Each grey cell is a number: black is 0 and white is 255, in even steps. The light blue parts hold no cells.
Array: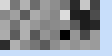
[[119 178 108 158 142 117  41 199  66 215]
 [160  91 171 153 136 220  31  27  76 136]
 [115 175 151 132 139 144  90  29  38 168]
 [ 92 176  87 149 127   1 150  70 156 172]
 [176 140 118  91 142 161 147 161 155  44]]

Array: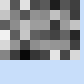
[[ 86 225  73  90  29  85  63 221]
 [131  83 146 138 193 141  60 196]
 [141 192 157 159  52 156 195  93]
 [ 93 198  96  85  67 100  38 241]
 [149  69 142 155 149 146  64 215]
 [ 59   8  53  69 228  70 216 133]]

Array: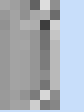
[[159 147  98 221 143 167]
 [163 145 168 174 108 152]
 [163 178 174  61 209 146]
 [163 161 150 113 197 152]
 [163 165 150 115 185 152]
 [163 161 150 125 185 152]
 [163 161 150 124 185 152]
 [163 161 150 141 185 152]
 [163 161 150 117 185 152]
 [159 147 124 215 140 154]
 [163 161 206 124 134 152]]

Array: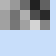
[[153 106  33  97 180]
 [115 175  76  41 160]
 [119 161 212 132 161]]

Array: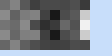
[[131  88  63  74  74  72  79  58 111]
 [ 98 124 130  65  24  76  89 203 139]
 [107 138  74  47  58 104  82 241 116]
 [103 127 129  63  25  76  91 204 138]
 [131  95  78  67  63  65  76  73 102]]

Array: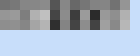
[[120 134 135 139  85 135 104 118 131 133 114 149 115]
 [154 126 177 192  69 140  61 155  43 153 143 177 150]
 [144 134 165 180  47 132  68 141  67 160 137 183 142]]
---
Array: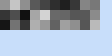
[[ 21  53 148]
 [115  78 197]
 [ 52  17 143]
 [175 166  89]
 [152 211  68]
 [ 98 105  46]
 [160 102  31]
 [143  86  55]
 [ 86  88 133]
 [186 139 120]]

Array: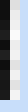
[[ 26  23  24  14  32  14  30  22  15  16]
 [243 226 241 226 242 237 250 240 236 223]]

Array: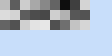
[[100 220 190]
 [ 82 211  93]
 [208  93 205]
 [227  77 168]
 [231  72 136]
 [ 80 207 100]
 [111 178  14]
 [195  87  63]
 [214  83 212]]

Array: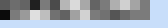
[[ 11  89]
 [123 109]
 [154 100]
 [223  32]
 [190 123]
 [113  75]
 [ 98 182]
 [161 218]
 [210 168]
 [123 100]
 [113 123]
 [ 85 175]
 [107 208]
 [123 164]
 [123 123]]

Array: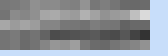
[[116 116 167 116 120]
 [122 122 155 139 122]
 [107 108 164 134 128]
 [115 115 156 144 144]
 [133  99 133 166 138]
 [150  76 133 170 139]
 [145  80 119 159 131]
 [158  83 118 155 128]
 [120  86 114 177 147]
 [107  90 125 162 119]
 [105  79 119 146 126]
 [117  75 117 154 117]
 [125  87  99 159 106]
 [133  67 105 191 105]
 [146  51 105 218 107]]

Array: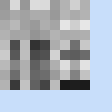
[[179 169 185 203 189 178 171 157 152]
 [ 57 109 133  88  76 165 184 169 217]
 [194 177 175 190 188 167 161 162 151]
 [ 97 103  96  74  50 148 154 172 220]
 [ 68 109 121  81  68 158 174 171 218]
 [187 155 175 210 173 179 165 153 156]
 [ 26 194 221  99 196 171 229 181 179]
 [ 30 130 168  93 112 173 207 171 208]
 [ 27 194 226 107 200 175 231 179 177]]
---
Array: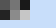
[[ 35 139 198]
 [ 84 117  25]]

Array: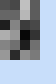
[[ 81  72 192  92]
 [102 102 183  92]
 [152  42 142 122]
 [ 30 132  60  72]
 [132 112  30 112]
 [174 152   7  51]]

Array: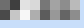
[[ 74 198 247 174  92 152 101 141]
 [110  63 226 217 119 163 141 186]]

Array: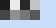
[[ 69 143 119  88]
 [ 29 235  40 195]]

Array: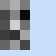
[[ 60  50 165]
 [142 174 122]
 [ 81 207 111]
 [101 154  69]
 [ 69 133  10]]

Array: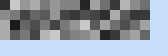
[[ 47 200 150 171 121 150 130 130  37 162 111  56 181 139 111]
 [171  90 121  68 181 200 111 130 139 162  37  56 139 162 102]
 [171  26 102  78 121  68 121 150 200  90 162 111  78 111 162]
 [139 121  68 102  90 150  68  56  78  68  47 171  90  56  56]]

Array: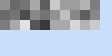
[[125 169 225  85  57 169 169 214 179 202]
 [146 106 116 169  95 202 157 157 179 125]
 [106 116  76 136 116 146 191 136  95 136]]

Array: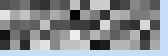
[[226 169 193 146 123 169 146   6 158 123  49 181 169 123 123 146]
 [ 82  94 114  61  49 104  82 193  61 205 205  49  70 135 114  82]
 [146  94 104  94 193  82  82  61  61  40 215 104  61  49 215  70]
 [ 18 114  70 158  70 135 158 237 114 181 135  94 123 181  40 146]
 [ 49 158  40 205 226 135 193 193 205  18  28 181 181 158  70 169]]
